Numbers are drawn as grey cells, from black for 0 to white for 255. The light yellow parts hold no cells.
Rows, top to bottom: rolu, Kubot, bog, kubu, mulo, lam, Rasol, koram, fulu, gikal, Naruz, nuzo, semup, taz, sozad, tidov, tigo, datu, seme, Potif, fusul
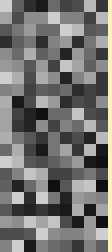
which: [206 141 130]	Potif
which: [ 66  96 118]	sozad
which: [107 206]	bog
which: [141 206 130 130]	Kubot
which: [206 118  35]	tigo
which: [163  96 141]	lam

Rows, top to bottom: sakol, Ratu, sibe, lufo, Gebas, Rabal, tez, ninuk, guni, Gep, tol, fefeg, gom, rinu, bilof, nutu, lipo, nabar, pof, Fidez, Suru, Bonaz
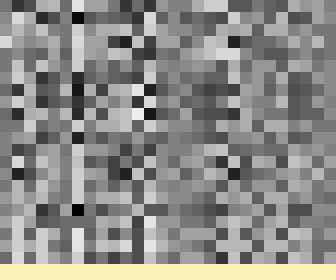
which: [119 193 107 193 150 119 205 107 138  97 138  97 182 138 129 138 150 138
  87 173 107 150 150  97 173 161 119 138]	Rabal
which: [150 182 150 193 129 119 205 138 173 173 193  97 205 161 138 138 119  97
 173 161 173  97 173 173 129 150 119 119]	sibe
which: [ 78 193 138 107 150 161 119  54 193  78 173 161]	rinu
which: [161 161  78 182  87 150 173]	Fidez
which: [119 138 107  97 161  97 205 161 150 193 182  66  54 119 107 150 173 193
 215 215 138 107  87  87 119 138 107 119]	Gebas
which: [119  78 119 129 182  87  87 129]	nabar
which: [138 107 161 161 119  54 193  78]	Bonaz

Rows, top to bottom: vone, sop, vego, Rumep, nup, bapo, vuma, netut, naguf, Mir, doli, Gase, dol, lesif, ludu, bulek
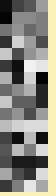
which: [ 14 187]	Gase
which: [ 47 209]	Rumep
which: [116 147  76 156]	Mir
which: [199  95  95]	naguf

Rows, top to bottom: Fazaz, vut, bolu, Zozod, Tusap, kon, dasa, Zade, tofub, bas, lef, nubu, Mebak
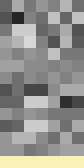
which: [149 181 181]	nubu
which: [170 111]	nubu
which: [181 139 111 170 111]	nubu
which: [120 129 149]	Mebak

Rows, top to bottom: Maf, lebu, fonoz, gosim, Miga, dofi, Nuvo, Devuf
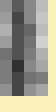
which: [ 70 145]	Devuf
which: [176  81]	fonoz

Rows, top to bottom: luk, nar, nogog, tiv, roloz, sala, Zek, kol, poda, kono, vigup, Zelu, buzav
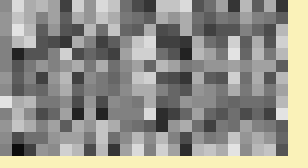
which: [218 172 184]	luk
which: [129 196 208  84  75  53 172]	Zek
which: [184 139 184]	Zelu

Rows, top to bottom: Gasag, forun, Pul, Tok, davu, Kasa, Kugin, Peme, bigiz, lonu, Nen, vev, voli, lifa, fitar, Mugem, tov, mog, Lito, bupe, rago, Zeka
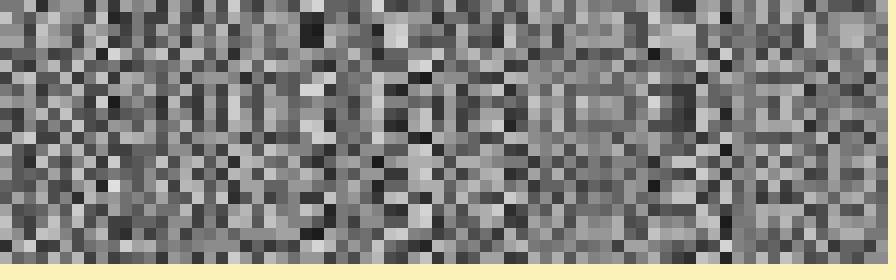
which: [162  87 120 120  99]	Tok
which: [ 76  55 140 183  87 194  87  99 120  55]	Kasa
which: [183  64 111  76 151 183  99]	mog

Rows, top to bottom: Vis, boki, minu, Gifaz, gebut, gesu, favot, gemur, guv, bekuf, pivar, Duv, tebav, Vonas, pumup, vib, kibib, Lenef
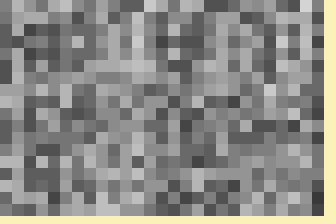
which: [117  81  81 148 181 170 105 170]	gesu
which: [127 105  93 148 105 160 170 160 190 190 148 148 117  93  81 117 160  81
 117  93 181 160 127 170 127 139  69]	Lenef

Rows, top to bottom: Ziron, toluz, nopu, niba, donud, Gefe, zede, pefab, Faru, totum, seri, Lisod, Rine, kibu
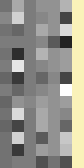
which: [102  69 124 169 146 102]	seri
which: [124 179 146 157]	donud
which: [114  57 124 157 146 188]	Rine
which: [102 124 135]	pefab
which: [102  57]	zede
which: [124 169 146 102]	seri

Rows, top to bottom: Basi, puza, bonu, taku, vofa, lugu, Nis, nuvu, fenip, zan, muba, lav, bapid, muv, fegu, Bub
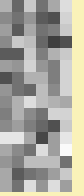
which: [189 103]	taku
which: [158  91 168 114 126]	bonu
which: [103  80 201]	muba
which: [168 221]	Basi
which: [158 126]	muba
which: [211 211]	zan
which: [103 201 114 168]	Basi

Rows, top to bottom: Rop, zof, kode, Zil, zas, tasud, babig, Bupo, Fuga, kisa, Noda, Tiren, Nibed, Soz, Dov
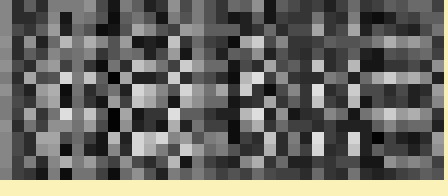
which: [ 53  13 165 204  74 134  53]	Zil
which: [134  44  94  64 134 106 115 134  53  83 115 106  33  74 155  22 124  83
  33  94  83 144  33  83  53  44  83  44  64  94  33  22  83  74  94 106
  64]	zas
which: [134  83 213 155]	Bupo
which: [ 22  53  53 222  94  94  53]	kisa
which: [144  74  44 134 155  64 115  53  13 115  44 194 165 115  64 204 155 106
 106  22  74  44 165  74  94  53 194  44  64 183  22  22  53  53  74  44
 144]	tasud
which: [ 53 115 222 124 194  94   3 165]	kisa
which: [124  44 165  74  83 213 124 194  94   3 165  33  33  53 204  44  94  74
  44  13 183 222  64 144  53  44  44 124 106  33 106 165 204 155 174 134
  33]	babig

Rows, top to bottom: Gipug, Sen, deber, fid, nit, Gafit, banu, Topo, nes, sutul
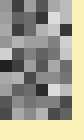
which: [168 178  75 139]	banu
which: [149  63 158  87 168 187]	Gipug
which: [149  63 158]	Gipug
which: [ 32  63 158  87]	Gafit

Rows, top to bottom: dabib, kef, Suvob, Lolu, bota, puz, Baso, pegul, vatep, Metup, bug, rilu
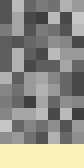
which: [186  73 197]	kef
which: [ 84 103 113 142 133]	Lolu

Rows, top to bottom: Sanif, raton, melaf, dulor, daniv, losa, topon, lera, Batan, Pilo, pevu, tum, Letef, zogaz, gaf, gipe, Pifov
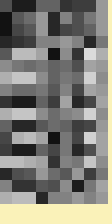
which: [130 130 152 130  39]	dulor
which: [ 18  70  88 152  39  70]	melaf
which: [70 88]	melaf
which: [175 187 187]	Pifov
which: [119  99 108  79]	losa
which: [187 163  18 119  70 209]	tum
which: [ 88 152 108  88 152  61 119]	gaf

